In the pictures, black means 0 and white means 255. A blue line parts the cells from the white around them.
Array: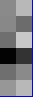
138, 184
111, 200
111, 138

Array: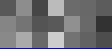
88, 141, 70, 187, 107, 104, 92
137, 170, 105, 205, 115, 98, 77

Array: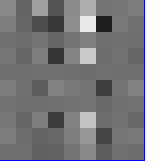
137, 100, 159, 85, 139, 173, 115, 117, 124
113, 109, 115, 101, 115, 128, 111, 112, 110
111, 111, 112, 112, 111, 109, 113, 111, 111
114, 111, 111, 112, 114, 115, 106, 112, 114
124, 108, 100, 103, 127, 151, 69, 117, 121

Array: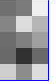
112, 122, 239
109, 128, 159
206, 141, 221

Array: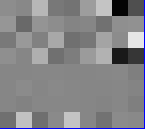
141, 136, 183, 120, 115, 157, 196, 4, 79
121, 153, 129, 168, 112, 119, 164, 140, 230
134, 134, 135, 135, 134, 134, 135, 136, 127
134, 130, 135, 135, 135, 134, 132, 135, 127

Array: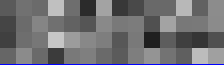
90, 113, 107, 192, 110, 43, 163, 56, 73, 105, 105, 184, 97, 140
64, 110, 119, 198, 156, 136, 126, 87, 121, 31, 93, 63, 53, 80

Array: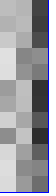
189, 181, 67
201, 172, 76
222, 146, 122
167, 189, 52
141, 195, 45
221, 139, 132
